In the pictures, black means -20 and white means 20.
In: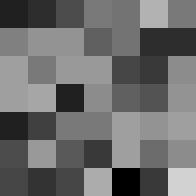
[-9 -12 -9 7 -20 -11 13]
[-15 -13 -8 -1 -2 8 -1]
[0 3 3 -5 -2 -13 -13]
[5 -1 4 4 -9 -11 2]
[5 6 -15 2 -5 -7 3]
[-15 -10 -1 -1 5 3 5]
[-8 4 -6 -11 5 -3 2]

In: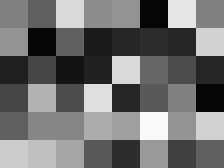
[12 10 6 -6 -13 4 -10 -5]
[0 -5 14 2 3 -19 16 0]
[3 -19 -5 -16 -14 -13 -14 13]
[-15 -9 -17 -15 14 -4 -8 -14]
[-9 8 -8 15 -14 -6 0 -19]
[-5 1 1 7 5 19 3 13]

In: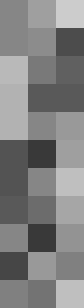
[0 -2 10]
[1 5 12]
[1 2 -8]
[9 -1 -5]
[8 -6 -6]
[8 1 4]
[-7 -11 5]
[-7 1 10]
[-6 -3 6]
[1 -11 3]
[-9 4 0]

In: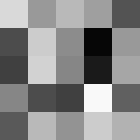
[-6 9 3 12 8]
[14 4 9 5 -7]
[-8 12 2 -19 4]
[-10 13 1 -16 6]
[1 -8 -10 19 -5]

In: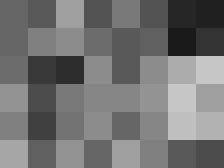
[6 -5 3 -4 5 0 -6 -8]
[-4 -6 5 -7 -1 -7 -14 -15]
[-4 0 2 -3 -6 -5 -16 -12]
[-3 -11 -13 2 -6 2 7 11]
[3 -8 -1 1 1 3 11 5]
[0 -10 -2 2 -4 1 10 8]

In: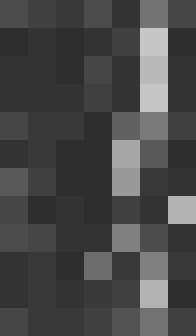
[-9 -11 -11 -10 -7 -2 -10]
[-8 -10 -11 -8 -12 -2 -9]
[-13 -12 -13 -12 -10 11 -13]
[-12 -12 -13 -9 -12 9 -12]
[-12 -12 -12 -10 -12 11 -12]
[-9 -11 -11 -13 -5 -1 -10]
[-12 -11 -13 -13 6 -6 -13]
[-6 -10 -13 -13 4 -11 -12]
[-9 -13 -12 -13 -10 -12 8]
[-8 -9 -12 -12 0 -8 -12]
[-12 -11 -13 -3 -11 0 -11]
[-12 -11 -12 -11 -10 8 -13]
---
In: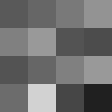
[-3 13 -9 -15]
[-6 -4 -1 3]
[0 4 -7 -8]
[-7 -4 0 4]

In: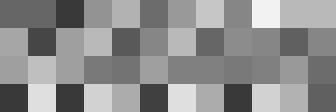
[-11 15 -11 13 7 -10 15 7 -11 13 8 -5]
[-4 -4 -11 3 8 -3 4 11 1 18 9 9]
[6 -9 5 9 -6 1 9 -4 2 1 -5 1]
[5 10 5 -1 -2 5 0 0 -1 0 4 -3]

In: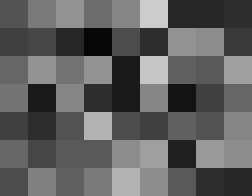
[-8 0 -5 -1 8 2 -6 -13 -14]
[-7 -1 3 -3 1 12 -14 -14 -13]
[-10 -9 -14 -19 -8 -13 3 2 -11]
[-4 3 -2 3 -16 11 -5 -6 5]
[-2 -16 1 -13 -16 1 -17 -10 -4]
[-10 -13 -7 8 -8 -10 -5 -7 1]
[-4 -9 -6 -6 2 5 -15 4 2]

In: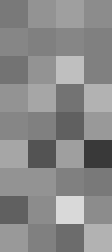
[4 0 -3 8]
[-1 3 5 2]
[1 0 1 0]
[-2 3 10 0]
[3 6 -2 8]
[1 0 -5 4]
[6 -7 5 -11]
[3 3 0 -1]
[-5 2 14 2]

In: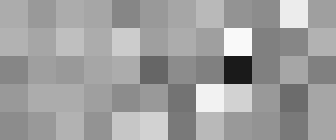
[2 4 8 3 11 13 -1 9 4 3 -1 6]
[7 4 7 6 1 4 6 9 3 2 17 5]
[8 6 10 7 12 5 7 5 19 0 1 8]
[1 5 4 6 7 -4 2 0 -16 0 6 0]
[4 7 7 5 2 4 -2 18 13 4 -3 6]

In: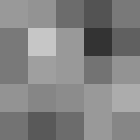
[-2 -6 -3 4 1]
[4 3 -3 -7 -1]
[-1 11 4 -12 -5]
[-1 5 4 -2 3]
[3 1 2 4 7]
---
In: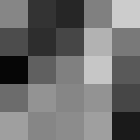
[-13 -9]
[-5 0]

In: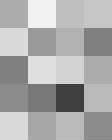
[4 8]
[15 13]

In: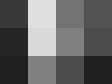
[14 0]
[0 -8]

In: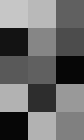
[1 -8]
[-5 -19]

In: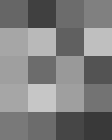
[9 -5]
[-3 4]

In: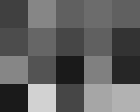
[-4 -9]
[-7 -16]

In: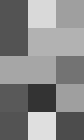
[8 8]
[6 -2]

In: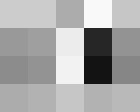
[5 17]
[3 18]
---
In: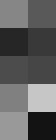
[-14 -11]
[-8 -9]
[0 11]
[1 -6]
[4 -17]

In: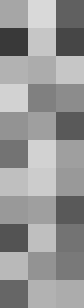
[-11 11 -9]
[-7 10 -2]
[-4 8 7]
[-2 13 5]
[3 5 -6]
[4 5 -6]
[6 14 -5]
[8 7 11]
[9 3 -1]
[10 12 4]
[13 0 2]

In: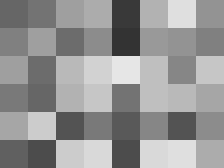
[-5 -8 12 14 -8 14 15 7]
[-4 -2 5 7 -11 8 15 3]
[-1 -4 8 11 -2 10 9 6]
[0 5 -3 2 -12 4 3 0]
[5 -3 9 13 16 10 1 11]
[6 12 -7 -1 -6 1 -7 2]

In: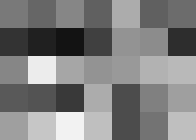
[-12 -15 -17 -10 3 2 -13]
[-6 -7 -11 7 -8 0 5]
[-1 -4 1 -5 7 -5 -3]
[1 17 6 3 4 8 9]
[5 11 18 10 -8 -2 10]

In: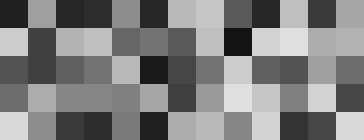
[-15 5 -14 -13 2 -14 9 11 -6 -14 10 -11 6]
[-7 -10 -5 -2 9 -16 -9 -2 12 -5 -7 5 -3]
[-3 7 1 1 0 6 -10 4 15 11 0 13 -9]
[12 -10 8 10 -4 -2 -6 10 -17 13 15 7 8]
[14 2 -11 -13 -1 -15 7 9 1 13 -12 -9 14]

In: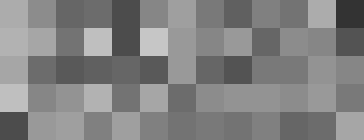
[-8 4 5 0 5 0 -2 -1 -2 0 -4 -3 6]
[6 -3 -6 -5 -4 -6 4 -4 -7 -1 -1 3 1]
[7 2 -4 -3 -8 1 5 -1 -5 0 -2 7 -12]
[8 6 -2 10 -8 11 4 1 4 -4 2 1 -7]
[10 1 3 8 -2 6 -3 2 3 3 2 4 -1]
